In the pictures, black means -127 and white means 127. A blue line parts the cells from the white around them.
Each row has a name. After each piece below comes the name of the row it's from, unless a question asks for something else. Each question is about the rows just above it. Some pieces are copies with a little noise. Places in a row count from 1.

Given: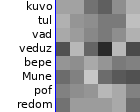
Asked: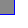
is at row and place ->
vad, 3
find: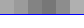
vad
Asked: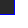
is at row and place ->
veduz, 4

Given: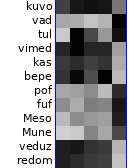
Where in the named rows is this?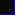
bepe, 2
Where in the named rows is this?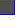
bepe, 3
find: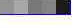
fuf
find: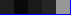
vimed

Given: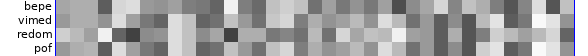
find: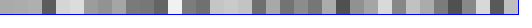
bepe
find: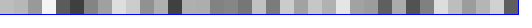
redom
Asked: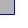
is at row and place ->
pof, 3
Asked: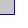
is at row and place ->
vimed, 16

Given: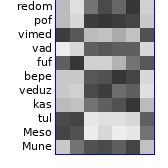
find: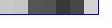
bepe
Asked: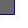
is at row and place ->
redom, 5
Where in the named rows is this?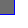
veduz, 5
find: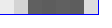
vad

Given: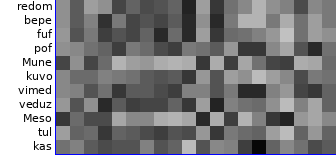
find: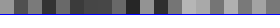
bepe
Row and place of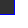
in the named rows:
bepe, 4
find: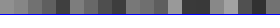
pof
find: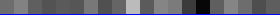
kas

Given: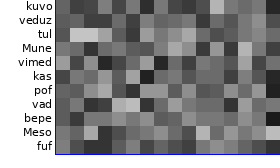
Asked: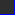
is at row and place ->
kuvo, 7
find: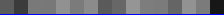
bepe
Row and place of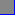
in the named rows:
tul, 15
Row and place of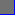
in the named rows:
vimed, 16

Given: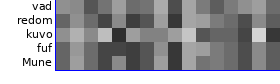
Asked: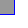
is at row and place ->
fuf, 2
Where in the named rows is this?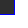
kuvo, 5
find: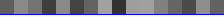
redom

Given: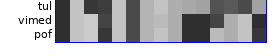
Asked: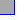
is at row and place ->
tul, 10
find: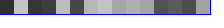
tul
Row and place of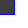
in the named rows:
tul, 4
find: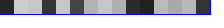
pof

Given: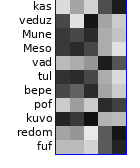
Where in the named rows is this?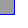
pof, 2
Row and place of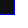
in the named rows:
kuvo, 3
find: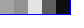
redom
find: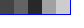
bepe
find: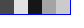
veduz
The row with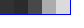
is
tul
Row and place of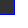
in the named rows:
tul, 1

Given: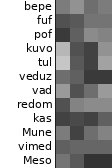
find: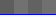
vimed
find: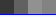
pof
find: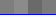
bepe
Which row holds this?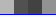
kuvo
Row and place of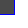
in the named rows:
kas, 2

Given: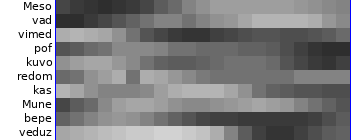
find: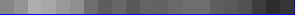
kuvo
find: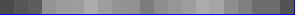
Mune
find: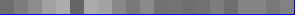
redom
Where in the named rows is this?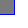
redom, 11
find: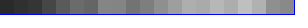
vad
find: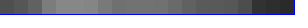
pof

